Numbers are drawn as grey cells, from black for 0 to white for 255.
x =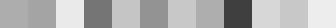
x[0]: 173
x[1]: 164
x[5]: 147

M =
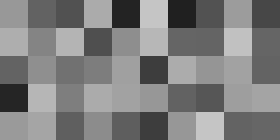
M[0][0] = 152
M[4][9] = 102
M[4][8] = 99
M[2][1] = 143
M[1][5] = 183
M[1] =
[174, 132, 180, 79, 142, 183, 101, 100, 193, 101]
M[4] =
[154, 165, 95, 140, 94, 61, 151, 197, 99, 102]
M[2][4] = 160
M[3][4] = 162
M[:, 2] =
[81, 180, 113, 126, 95]
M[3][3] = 171
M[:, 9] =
[71, 101, 99, 164, 102]
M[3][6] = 98
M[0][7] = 82
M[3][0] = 37

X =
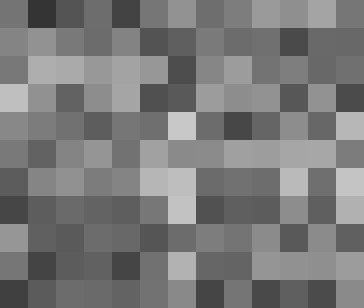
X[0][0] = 116
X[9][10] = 145
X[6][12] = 196
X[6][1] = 133
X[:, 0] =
[116, 132, 120, 191, 136, 121, 92, 70, 150, 118, 64]
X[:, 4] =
[67, 131, 163, 165, 118, 114, 132, 94, 104, 69, 99]
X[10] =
[64, 91, 108, 106, 99, 114, 137, 69, 117, 73, 95, 75, 138]
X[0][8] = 125
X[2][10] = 126
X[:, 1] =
[52, 146, 174, 145, 124, 98, 133, 93, 96, 68, 91]
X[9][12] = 156
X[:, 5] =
[118, 83, 151, 80, 111, 161, 182, 119, 85, 113, 114]
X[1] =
[132, 146, 121, 108, 131, 83, 95, 122, 108, 112, 74, 105, 104]
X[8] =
[150, 96, 90, 108, 104, 85, 108, 125, 116, 139, 89, 139, 96]
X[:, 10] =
[143, 74, 126, 87, 141, 166, 186, 141, 89, 145, 95]
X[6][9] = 109
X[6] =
[92, 133, 145, 124, 132, 182, 190, 107, 113, 109, 186, 111, 196]
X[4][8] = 71
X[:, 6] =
[146, 95, 77, 89, 200, 138, 190, 194, 108, 178, 137]
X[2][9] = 115
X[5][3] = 149
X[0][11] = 164
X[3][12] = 75
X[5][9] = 157
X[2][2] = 170
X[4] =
[136, 124, 113, 93, 118, 111, 200, 108, 71, 101, 141, 103, 183]

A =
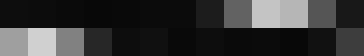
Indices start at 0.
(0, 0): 13
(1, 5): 16
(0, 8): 98
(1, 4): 13
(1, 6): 9
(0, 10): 182
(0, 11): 85
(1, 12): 61
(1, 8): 10

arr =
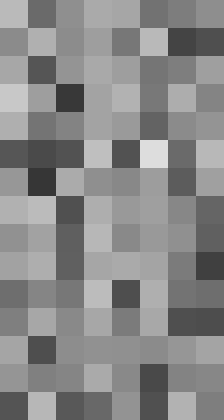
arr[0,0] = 186
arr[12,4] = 144
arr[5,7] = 184
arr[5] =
[86, 74, 82, 191, 82, 221, 106, 184]
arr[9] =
[162, 174, 96, 166, 170, 164, 123, 64]
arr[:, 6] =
[125, 68, 126, 173, 139, 106, 92, 135, 144, 123, 115, 79, 150, 131, 178]
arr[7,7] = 101
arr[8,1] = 162
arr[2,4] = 158
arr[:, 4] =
[166, 119, 158, 178, 154, 82, 136, 153, 137, 170, 78, 123, 144, 137, 147]
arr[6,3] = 143
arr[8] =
[145, 162, 95, 183, 137, 153, 144, 96]
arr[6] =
[151, 54, 171, 143, 136, 157, 92, 160]
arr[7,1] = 187
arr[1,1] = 176
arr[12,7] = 164
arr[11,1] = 167
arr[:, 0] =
[186, 139, 167, 200, 175, 86, 151, 177, 145, 162, 110, 127, 165, 149, 84]
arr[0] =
[186, 106, 143, 170, 166, 114, 125, 142]
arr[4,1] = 116
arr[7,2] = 80
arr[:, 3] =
[170, 158, 169, 163, 163, 191, 143, 174, 183, 166, 188, 167, 145, 170, 104]

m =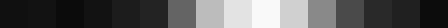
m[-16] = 16
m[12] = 74
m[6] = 100
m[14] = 32

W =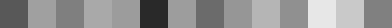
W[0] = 88
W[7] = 107
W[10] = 144
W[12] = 201

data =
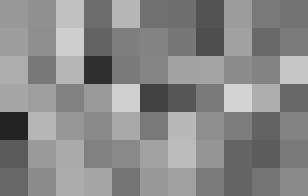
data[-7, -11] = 152
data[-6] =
[158, 142, 206, 99, 127, 131, 119, 78, 161, 105, 123]
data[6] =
[103, 140, 172, 165, 116, 152, 160, 123, 101, 117, 137]
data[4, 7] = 142
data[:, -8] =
[108, 99, 47, 154, 137, 129, 165]
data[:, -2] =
[121, 105, 132, 174, 99, 93, 117]
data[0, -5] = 110
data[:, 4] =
[182, 127, 122, 207, 169, 137, 116]
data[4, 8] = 125
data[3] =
[166, 159, 129, 154, 207, 66, 86, 121, 211, 174, 103]
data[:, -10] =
[144, 142, 120, 159, 182, 154, 140]
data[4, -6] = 121
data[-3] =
[36, 182, 150, 137, 169, 121, 184, 142, 125, 99, 131]
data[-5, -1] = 198

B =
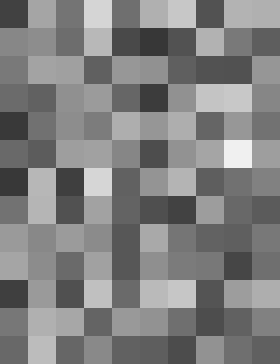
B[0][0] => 65
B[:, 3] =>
[213, 184, 96, 155, 124, 161, 214, 162, 139, 161, 192, 100, 137]
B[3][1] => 97
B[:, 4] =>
[111, 73, 151, 102, 174, 134, 97, 99, 87, 87, 106, 153, 97]
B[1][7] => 178
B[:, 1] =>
[165, 141, 163, 97, 113, 92, 183, 181, 136, 140, 154, 176, 188]
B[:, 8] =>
[179, 121, 81, 200, 151, 240, 113, 104, 95, 70, 157, 97, 111]
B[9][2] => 106
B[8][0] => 154
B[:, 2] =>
[116, 109, 160, 144, 141, 158, 63, 81, 155, 106, 80, 167, 102]
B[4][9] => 114
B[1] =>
[135, 141, 109, 184, 73, 55, 82, 178, 121, 94]
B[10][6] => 198
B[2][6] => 95
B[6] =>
[56, 183, 63, 214, 97, 148, 180, 94, 113, 129]
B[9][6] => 123
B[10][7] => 84
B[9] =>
[165, 140, 106, 161, 87, 143, 123, 120, 70, 111]
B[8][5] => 169

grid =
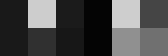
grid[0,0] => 25
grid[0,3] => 4
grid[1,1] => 48
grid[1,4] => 144

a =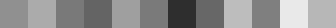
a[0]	144
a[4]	159
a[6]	46
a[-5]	103
